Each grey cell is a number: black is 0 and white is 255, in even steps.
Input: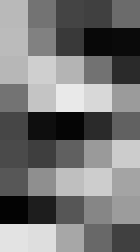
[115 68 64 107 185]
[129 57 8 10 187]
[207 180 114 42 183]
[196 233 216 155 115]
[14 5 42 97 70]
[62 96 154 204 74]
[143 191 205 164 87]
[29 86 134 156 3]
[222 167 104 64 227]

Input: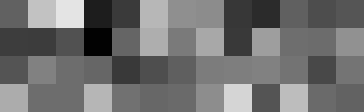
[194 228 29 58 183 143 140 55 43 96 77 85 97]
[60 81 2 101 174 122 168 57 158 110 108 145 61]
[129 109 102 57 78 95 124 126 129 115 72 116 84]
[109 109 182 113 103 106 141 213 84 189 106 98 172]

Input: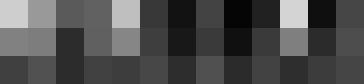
[153 90 97 191 56 18 67 5 33 212 15 70 206]
[125 44 96 134 62 24 58 16 58 127 43 77 129]
[81 44 65 61 71 45 80 43 66 46 60 69 64]

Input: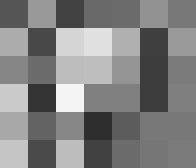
[153 66 105 108 146 120 86]
[72 213 225 176 64 154 172]
[108 188 190 148 60 123 133]
[52 244 128 128 61 127 202]
[99 135 46 92 120 120 168]
[74 189 65 108 118 122 197]

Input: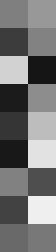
[152 127]
[130 60]
[21 210]
[141 27]
[189 53]
[226 24]
[78 129]
[239 66]
[120 105]

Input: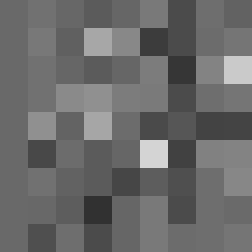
[113 103 91 102 121 75 110 98 105]
[120 96 167 136 60 75 108 117 105]
[113 102 91 102 124 54 131 202 105]
[113 138 144 124 122 75 110 117 105]
[144 99 166 108 74 86 67 68 105]
[72 108 91 102 212 65 129 131 105]
[113 98 91 70 93 79 110 135 105]
[104 93 49 102 121 75 110 106 105]
[79 110 75 102 121 108 110 117 105]

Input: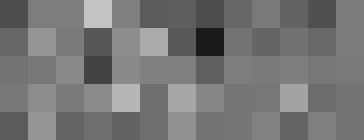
[125 125 195 127 92 94 77 103 122 99 80 123 78]
[149 122 86 141 170 88 27 115 101 114 104 123 102]
[120 137 67 137 129 127 96 125 122 126 119 121 116]
[140 122 139 182 111 166 135 117 119 163 108 116 120]
[149 100 110 99 111 145 116 118 130 101 127 115 91]
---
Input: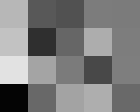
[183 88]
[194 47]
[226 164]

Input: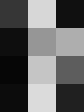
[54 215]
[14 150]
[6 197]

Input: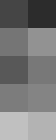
[69 44]
[117 146]
[88 120]

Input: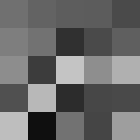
[112 99]
[126 114]
[141 60]

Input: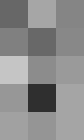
[103 166]
[128 104]
[197 140]

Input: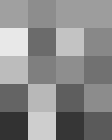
[160 141]
[232 107]
[188 127]

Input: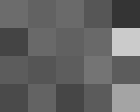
[108 98]
[68 105]
[92 85]

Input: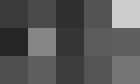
[58 73]
[38 133]
[80 95]
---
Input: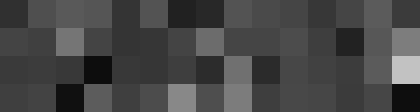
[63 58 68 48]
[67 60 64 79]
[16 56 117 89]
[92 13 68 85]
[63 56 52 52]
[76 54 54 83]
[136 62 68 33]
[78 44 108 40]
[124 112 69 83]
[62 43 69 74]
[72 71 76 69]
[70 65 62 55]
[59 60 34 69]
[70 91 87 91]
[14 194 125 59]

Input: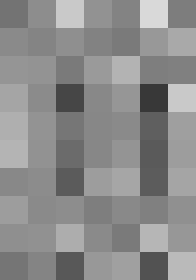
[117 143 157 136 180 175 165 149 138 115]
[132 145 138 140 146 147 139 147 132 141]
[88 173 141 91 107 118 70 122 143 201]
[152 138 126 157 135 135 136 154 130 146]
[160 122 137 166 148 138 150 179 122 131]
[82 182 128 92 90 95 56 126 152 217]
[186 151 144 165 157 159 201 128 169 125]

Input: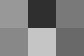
[136 152]
[197 47]
[105 121]

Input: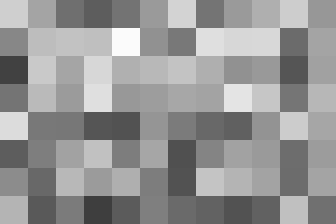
[180 140 93 220 116 65 135 207]
[89 104 126 120 186 201 189 164]
[123 184 162 119 155 165 194 111]
[62 155 193 85 223 215 191 93]
[91 175 125 82 152 176 251 115]
[127 125 166 149 157 184 145 154]
[106 82 80 123 167 195 120 211]
[98 196 132 104 163 175 223 116]
[82 180 162 96 228 145 215 154]
[97 163 154 147 198 153 216 175]
[192 108 109 204 117 85 107 205]
[112 164 156 166 183 161 164 151]

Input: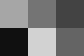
[16 166]
[210 116]
[100 67]

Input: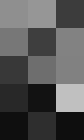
[15 40 56 119 143]
[46 18 110 62 150]
[14 192 129 130 60]
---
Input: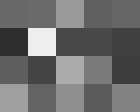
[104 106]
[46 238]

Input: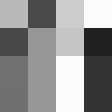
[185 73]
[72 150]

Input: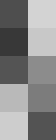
[78 211]
[56 200]

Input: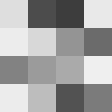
[222 76]
[236 216]

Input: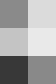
[138 219]
[196 233]

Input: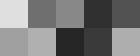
[223 111]
[159 176]

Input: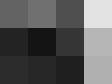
[99 112]
[35 20]

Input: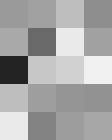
[154 161]
[169 105]
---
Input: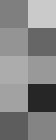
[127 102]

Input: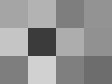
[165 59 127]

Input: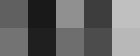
[96 31]

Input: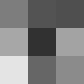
[125 49 139]

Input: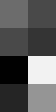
[108 52]

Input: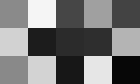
[138 28 23]
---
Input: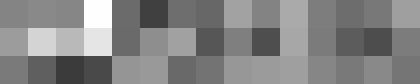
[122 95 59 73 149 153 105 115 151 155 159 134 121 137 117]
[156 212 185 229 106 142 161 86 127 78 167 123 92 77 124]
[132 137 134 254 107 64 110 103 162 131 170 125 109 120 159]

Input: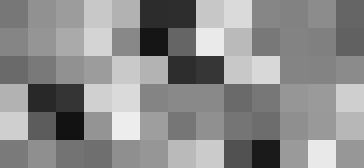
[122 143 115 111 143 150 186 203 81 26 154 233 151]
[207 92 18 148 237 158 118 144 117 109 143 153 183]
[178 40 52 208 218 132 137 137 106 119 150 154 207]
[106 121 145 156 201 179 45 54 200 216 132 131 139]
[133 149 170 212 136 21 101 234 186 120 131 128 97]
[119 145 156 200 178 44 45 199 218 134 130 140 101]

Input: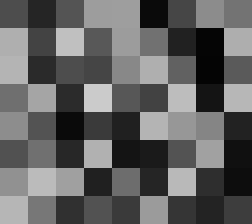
[182 119 48 82 58 155 53 35 61]
[145 187 160 32 109 37 185 46 13]
[81 112 39 177 20 26 83 161 16]
[141 83 10 58 32 180 151 133 34]
[111 165 43 203 87 66 189 20 183]
[180 42 77 69 136 175 97 4 90]
[175 67 192 88 156 113 33 5 174]
[77 37 84 157 158 10 70 140 115]

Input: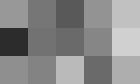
[143 131 186 106 174]
[44 114 106 134 208]
[152 118 89 147 193]

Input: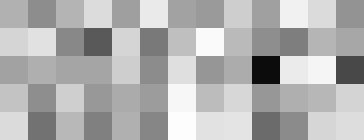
[219 114 184 128 176 134 253 226 228 107 139 214 221]
[195 142 207 152 171 156 247 188 215 151 175 183 212]
[162 175 165 165 206 140 223 150 172 12 235 245 72]
[213 225 136 89 213 121 191 250 186 142 126 181 167]
[177 141 180 220 159 234 162 154 206 160 241 219 147]

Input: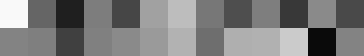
[131 127 64 128 138 154 178 110 175 177 203 10 131]
[249 101 31 125 70 161 189 119 78 126 56 138 73]
